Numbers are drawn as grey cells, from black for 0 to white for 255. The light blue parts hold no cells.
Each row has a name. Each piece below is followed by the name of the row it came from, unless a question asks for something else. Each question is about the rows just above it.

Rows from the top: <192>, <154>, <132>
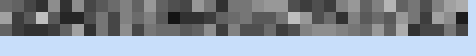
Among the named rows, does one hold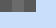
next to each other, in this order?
yes
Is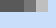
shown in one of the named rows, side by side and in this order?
yes
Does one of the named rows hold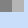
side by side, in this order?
yes

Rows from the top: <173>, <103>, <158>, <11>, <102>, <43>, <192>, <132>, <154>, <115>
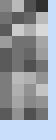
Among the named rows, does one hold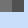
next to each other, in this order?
yes
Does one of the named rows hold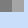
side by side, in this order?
yes
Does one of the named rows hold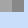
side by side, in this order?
yes
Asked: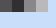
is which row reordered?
<173>
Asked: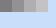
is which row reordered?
<132>

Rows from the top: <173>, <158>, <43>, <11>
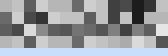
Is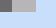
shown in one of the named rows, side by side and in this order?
no
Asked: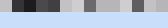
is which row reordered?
<173>
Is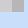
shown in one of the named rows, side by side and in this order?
yes
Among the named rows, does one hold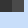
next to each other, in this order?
no
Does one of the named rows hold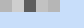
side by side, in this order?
no
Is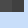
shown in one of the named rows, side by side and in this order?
no
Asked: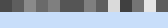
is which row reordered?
<43>

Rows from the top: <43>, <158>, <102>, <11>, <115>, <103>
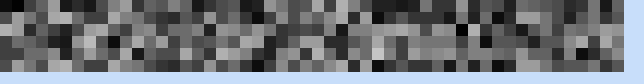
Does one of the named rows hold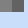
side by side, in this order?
yes
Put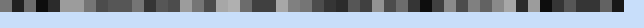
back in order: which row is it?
<103>

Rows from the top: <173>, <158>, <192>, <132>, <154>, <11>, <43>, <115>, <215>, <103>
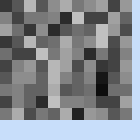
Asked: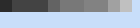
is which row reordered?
<158>
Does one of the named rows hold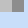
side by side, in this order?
no
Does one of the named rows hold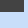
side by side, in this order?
yes
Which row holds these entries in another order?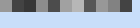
<11>
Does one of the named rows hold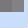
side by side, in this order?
yes
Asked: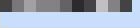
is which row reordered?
<215>
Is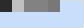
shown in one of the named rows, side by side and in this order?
yes

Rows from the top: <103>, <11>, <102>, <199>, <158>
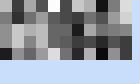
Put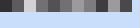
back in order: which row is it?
<11>
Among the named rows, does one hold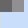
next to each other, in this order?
no
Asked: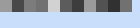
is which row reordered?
<11>

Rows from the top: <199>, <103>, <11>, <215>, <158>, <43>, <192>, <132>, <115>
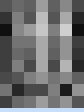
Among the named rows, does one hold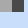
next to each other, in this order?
yes
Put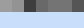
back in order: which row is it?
<115>

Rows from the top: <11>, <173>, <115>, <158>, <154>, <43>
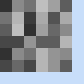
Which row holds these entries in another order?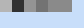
<154>
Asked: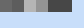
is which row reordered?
<43>
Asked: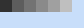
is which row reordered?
<11>

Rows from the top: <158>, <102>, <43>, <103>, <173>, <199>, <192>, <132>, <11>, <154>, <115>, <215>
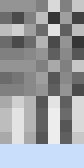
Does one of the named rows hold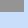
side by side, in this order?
yes
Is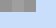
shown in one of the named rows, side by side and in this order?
no
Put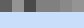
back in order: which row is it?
<132>
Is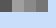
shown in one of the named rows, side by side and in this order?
no

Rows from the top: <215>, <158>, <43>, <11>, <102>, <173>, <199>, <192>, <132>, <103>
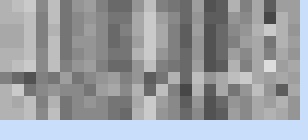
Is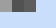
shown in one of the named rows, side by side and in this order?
yes
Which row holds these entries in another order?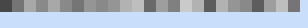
<158>
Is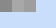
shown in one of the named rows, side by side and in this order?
yes
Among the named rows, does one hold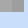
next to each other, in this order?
yes
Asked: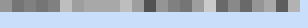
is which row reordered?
<11>

